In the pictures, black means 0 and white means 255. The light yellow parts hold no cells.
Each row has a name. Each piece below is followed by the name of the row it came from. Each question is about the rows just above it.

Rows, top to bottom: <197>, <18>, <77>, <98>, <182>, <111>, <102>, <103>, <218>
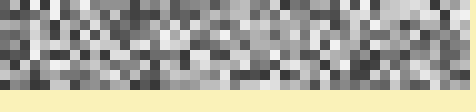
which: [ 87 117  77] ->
<77>
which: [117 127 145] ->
<98>
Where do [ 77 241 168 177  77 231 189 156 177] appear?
<182>

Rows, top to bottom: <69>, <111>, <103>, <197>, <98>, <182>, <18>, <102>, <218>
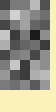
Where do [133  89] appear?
<218>
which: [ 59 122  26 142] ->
<197>
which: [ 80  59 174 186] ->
<102>
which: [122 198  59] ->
<18>
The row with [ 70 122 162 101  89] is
<103>
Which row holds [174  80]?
<98>

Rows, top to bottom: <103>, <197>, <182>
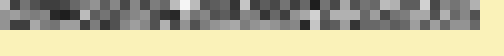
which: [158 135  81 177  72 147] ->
<182>
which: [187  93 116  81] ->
<197>
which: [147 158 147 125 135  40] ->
<182>
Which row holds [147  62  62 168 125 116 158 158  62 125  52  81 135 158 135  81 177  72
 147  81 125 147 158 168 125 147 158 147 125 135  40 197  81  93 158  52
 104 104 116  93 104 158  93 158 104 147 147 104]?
<182>
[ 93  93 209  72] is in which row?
<103>
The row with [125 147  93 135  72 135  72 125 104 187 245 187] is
<103>
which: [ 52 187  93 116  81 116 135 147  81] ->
<197>

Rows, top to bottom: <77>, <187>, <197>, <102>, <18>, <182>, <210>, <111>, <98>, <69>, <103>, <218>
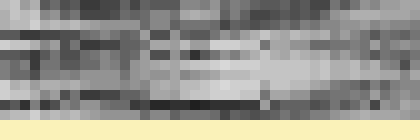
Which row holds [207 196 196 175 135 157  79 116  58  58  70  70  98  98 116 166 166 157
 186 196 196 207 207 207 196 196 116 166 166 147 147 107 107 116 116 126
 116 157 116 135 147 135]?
<69>
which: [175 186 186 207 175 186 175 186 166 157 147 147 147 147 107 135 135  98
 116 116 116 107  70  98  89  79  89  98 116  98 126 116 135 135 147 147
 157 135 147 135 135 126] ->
<197>

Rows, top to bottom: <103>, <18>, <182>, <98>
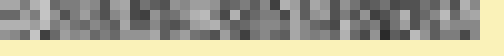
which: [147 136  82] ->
<103>
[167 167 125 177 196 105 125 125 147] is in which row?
<103>
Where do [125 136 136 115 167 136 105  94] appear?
<182>
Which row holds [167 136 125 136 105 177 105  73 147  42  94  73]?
<98>

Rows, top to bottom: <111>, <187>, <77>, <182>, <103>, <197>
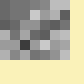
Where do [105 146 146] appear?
<77>
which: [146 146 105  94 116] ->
<77>
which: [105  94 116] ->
<77>
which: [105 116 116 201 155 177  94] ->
<187>
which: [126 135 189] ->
<111>

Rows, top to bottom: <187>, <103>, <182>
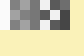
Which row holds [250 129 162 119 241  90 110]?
<187>
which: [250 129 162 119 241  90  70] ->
<182>

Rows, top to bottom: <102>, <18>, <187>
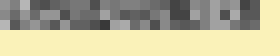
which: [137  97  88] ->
<187>
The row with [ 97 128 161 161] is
<187>
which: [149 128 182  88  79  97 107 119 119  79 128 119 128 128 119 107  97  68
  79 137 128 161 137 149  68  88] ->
<102>
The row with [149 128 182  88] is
<102>
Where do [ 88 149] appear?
<187>
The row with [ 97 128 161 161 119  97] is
<187>

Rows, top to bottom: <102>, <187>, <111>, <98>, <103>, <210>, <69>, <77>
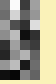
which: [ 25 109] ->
<69>
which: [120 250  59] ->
<102>
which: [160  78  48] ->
<111>
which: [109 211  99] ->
<187>
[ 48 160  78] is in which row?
<103>

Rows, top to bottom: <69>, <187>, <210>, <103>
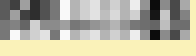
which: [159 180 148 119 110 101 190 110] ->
<210>
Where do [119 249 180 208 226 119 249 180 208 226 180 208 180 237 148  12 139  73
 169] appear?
<103>
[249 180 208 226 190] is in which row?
<187>
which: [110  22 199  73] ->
<187>
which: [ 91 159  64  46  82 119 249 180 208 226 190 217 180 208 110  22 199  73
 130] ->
<187>
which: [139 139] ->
<210>

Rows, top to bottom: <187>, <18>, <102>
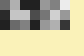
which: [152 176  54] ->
<102>
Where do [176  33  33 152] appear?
<187>
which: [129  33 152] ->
<102>
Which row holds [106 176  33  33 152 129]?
<187>
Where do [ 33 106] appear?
<102>
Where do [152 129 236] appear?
<187>

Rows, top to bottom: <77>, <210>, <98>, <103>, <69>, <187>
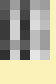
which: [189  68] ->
<210>
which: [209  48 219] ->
<98>
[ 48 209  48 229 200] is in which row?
<187>
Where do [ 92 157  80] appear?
<77>
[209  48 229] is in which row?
<187>

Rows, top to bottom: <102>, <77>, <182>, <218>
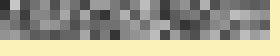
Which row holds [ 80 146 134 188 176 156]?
<77>
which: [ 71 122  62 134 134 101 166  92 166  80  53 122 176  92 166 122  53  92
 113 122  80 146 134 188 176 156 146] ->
<77>
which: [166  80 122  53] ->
<218>
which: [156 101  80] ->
<218>
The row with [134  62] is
<102>
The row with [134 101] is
<77>

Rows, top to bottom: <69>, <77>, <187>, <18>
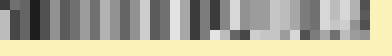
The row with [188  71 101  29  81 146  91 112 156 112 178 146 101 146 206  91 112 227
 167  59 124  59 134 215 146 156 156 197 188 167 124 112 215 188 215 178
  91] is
<77>
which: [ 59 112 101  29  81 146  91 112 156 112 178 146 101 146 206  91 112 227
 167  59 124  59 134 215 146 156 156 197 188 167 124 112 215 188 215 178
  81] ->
<69>
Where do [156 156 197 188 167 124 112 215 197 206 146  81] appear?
<187>
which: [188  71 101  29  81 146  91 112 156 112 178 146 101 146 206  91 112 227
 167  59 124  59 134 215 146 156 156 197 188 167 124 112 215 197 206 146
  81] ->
<187>
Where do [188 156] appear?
<18>

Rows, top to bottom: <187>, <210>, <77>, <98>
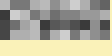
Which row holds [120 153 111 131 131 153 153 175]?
<210>
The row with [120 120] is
<187>
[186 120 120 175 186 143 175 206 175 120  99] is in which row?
<187>
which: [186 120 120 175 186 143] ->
<187>
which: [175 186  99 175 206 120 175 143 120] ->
<98>

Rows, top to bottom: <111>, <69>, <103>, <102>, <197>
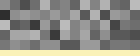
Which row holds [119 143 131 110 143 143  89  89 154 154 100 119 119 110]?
<197>
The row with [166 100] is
<102>
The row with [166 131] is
<102>

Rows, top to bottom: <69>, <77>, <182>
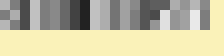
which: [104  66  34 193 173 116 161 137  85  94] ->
<69>
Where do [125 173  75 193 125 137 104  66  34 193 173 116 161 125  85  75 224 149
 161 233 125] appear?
<77>
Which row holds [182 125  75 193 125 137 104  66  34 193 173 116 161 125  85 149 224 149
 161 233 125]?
<182>

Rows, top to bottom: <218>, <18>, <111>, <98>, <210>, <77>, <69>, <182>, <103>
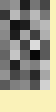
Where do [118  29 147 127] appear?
<69>
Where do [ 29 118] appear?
<218>
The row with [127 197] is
<69>
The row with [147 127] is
<69>
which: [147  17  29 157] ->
<111>
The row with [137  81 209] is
<103>

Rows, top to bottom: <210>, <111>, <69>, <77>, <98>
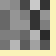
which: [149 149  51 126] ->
<69>
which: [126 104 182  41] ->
<77>
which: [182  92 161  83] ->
<98>
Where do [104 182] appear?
<77>
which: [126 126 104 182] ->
<77>

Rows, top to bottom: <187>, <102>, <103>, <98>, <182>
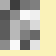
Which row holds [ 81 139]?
<102>
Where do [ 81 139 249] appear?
<102>
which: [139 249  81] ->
<182>
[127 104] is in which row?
<98>
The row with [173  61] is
<187>
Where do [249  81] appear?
<182>

